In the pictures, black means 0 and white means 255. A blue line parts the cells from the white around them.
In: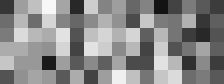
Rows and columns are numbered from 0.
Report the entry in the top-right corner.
60
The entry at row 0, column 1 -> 158
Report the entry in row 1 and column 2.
109
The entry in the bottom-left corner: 83
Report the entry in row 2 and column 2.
184
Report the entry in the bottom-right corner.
89
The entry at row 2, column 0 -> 123
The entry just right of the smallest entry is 67
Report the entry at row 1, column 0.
109
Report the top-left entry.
54
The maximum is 247
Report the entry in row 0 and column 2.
192
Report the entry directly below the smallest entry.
123
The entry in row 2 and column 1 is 219
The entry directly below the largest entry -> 213
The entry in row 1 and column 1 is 184
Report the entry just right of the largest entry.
165

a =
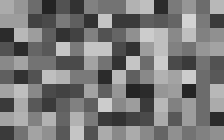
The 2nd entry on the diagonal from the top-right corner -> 122
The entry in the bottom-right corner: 144
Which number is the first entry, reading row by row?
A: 171
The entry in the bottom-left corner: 58
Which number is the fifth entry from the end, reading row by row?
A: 101
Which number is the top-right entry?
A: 184
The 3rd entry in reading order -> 108
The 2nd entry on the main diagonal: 157
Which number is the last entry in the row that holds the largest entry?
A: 58
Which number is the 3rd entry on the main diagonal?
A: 157
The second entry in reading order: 150
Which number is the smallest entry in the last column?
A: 43
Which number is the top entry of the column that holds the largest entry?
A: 150
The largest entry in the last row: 197
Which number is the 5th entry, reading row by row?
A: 82
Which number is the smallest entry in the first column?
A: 43

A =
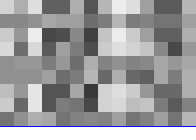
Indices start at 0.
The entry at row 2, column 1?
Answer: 151
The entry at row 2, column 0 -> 203
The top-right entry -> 182
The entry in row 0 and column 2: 222
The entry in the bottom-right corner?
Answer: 182
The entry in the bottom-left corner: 116
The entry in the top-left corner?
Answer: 210
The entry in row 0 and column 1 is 174
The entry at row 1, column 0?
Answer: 136
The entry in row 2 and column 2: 236
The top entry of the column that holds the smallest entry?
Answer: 84
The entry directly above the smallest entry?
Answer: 182

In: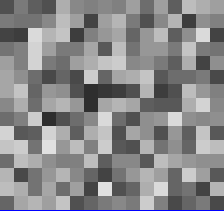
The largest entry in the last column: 189
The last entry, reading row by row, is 73
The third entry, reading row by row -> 94
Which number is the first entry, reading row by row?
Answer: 80
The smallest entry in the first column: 67
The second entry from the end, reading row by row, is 122
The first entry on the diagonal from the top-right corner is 159
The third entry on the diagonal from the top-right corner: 143
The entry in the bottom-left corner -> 101
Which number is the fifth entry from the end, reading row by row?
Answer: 128
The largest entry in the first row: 189
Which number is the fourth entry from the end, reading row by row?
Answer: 73
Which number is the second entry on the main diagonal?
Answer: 115
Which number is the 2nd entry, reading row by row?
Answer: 122
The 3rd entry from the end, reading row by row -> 101
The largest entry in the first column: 211

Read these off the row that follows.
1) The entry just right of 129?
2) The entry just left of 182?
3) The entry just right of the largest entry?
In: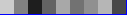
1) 30
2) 144
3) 129

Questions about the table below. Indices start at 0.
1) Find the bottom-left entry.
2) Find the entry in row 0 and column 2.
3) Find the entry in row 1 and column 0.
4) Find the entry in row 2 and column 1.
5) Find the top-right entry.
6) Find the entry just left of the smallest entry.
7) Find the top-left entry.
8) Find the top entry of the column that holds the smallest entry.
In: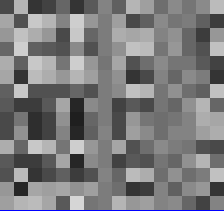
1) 159
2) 52
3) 166
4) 193
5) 187
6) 145
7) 73
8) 52
